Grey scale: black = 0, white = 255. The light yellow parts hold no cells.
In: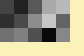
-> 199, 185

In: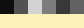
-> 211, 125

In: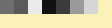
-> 235, 214

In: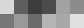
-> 224, 217

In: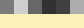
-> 207, 173

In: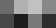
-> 193, 177

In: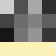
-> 206, 168

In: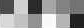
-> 249, 216

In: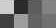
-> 205, 158

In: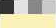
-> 226, 200
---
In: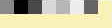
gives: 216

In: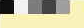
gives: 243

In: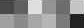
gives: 167

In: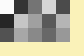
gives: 167

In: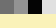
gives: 111

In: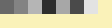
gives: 45

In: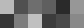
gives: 192

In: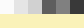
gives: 209
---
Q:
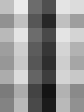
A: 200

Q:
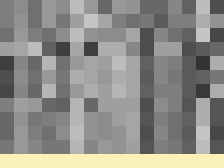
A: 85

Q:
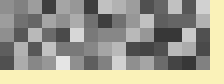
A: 80

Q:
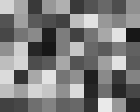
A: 131

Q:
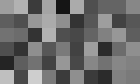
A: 143
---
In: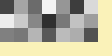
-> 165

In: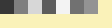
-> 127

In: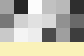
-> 38

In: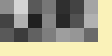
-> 212

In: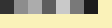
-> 141

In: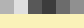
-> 223

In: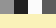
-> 33
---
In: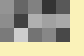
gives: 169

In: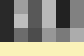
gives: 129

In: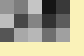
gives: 92

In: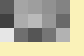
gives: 105

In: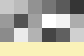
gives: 173

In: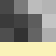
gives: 196

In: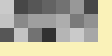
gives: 145
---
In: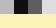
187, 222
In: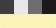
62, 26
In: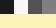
26, 127
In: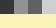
54, 207
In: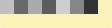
192, 51
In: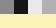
137, 177
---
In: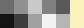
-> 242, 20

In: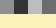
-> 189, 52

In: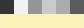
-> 242, 52

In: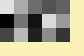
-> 225, 3

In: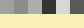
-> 215, 53

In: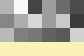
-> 249, 60
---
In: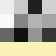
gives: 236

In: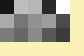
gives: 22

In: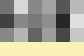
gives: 114

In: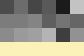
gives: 76

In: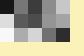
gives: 23

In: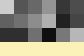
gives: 205

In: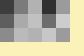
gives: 61

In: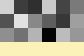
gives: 210

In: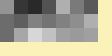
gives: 148
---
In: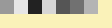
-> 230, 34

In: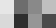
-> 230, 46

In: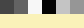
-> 247, 4

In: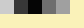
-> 204, 5

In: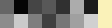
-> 208, 5

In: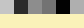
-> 197, 2

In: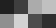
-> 210, 32

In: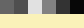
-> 225, 7

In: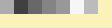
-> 246, 64
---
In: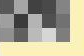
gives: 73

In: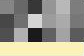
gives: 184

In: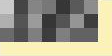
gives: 90

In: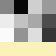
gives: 207

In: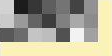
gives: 67

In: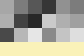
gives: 145

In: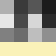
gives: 86

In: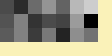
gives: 184
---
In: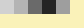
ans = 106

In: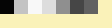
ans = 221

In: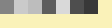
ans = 93

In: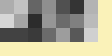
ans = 150

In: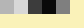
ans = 60

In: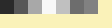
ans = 248

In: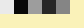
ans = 157
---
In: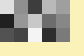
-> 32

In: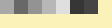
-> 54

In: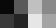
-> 8

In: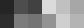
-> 37

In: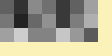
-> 35

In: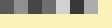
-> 56

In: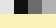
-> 16
